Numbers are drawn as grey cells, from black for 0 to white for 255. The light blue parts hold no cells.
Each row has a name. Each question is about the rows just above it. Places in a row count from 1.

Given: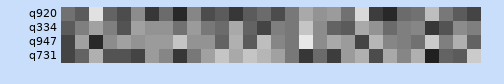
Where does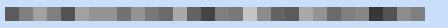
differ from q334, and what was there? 10, [155]
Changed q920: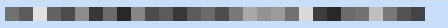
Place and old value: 29, [91]
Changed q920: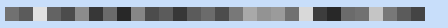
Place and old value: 27, [190]
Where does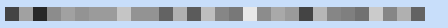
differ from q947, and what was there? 28, [127]

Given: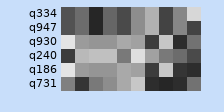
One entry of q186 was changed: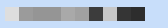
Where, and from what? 1, [228]
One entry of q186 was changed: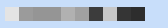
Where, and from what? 5, [169]
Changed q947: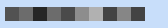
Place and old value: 4, [102]
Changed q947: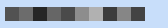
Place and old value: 8, [67]
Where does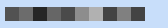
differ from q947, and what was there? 9, [134]

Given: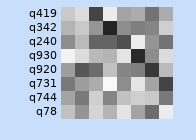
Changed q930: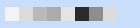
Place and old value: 4, [180]
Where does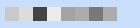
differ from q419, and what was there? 7, [115]
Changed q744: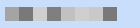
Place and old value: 4, [133]
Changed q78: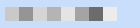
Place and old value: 1, [193]
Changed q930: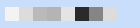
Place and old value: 7, [141]

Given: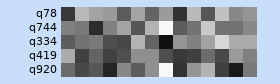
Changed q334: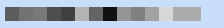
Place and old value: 5, [72]
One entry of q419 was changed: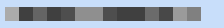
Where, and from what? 9, [56]
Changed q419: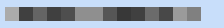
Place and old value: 8, [78]
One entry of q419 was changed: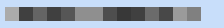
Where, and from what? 5, [78]
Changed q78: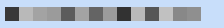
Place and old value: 14, [149]

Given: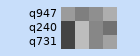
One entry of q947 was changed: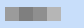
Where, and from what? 4, [174]
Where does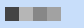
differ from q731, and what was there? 2, [189]
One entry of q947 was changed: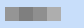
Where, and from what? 1, [155]
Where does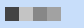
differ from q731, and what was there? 2, [189]

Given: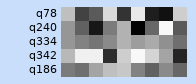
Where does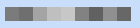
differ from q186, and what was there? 8, [138]
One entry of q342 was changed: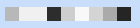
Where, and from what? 8, [164]
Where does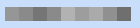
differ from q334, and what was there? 2, [130]
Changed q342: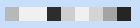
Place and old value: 6, [248]
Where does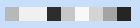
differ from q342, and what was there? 5, [206]
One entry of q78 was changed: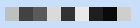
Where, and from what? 8, [17]
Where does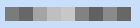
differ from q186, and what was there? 2, [111]

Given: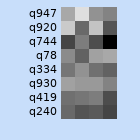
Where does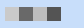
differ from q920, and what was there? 3, [195]
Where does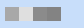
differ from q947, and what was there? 3, [146]
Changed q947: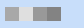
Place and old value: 3, [146]
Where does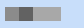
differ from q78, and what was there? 3, [161]
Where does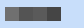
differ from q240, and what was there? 1, [105]
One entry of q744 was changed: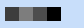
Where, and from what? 1, [69]

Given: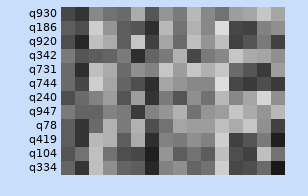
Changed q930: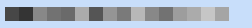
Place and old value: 14, [165]
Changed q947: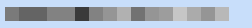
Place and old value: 5, [122]

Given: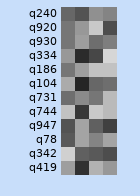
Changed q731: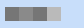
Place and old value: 1, [110]
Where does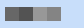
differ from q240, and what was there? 3, [144]
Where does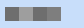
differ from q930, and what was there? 1, [118]
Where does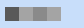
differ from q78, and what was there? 3, [132]
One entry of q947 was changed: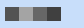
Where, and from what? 3, [96]

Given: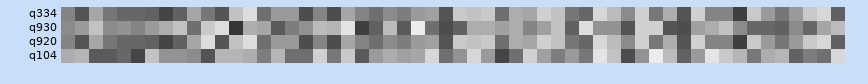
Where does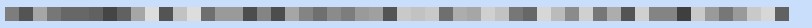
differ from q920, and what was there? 1, [132]
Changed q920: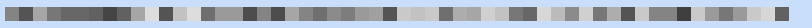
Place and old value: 46, [208]
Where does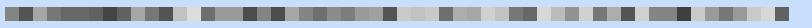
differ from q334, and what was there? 41, [139]
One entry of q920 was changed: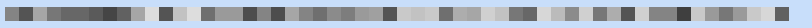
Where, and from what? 7, [97]

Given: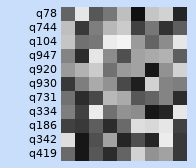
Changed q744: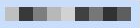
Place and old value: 5, [203]
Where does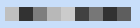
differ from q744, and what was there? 2, [57]
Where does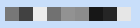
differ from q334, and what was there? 1, [126]
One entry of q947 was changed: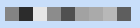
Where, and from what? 8, [178]

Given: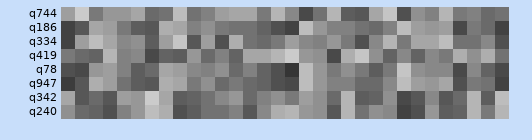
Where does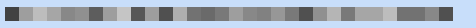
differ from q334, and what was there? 23, [136]
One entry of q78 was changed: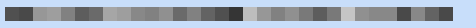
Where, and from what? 20, [121]
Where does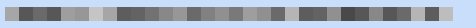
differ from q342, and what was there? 7, [203]

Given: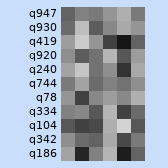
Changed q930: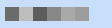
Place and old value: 6, [149]
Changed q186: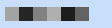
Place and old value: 4, [181]
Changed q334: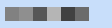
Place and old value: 2, [136]
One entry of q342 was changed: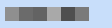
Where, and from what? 5, [73]
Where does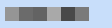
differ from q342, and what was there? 1, [143]

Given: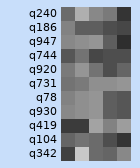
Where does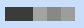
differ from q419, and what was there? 4, [130]
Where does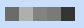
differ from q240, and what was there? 3, [136]
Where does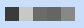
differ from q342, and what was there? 1, [65]
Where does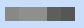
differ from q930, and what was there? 3, [149]
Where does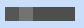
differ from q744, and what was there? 3, [71]
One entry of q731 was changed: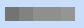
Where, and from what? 2, [122]

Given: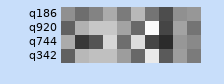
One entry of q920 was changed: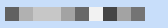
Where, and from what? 7, [250]
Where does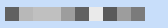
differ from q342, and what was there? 6, [104]
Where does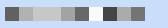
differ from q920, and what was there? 9, [163]
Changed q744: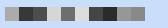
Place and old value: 3, [84]
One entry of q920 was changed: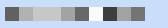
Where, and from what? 8, [69]

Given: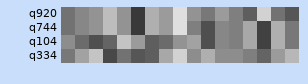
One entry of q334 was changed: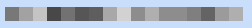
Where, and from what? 17, [183]
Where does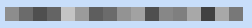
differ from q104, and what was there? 16, [175]

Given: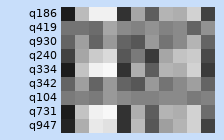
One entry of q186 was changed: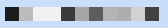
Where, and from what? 5, [50]
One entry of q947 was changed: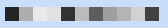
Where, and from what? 7, [87]
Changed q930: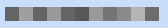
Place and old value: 11, [100]
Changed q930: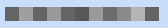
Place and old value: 8, [116]
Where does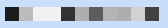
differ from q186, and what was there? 6, [166]
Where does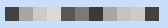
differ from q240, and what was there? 11, [73]
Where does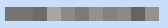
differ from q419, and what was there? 6, [130]

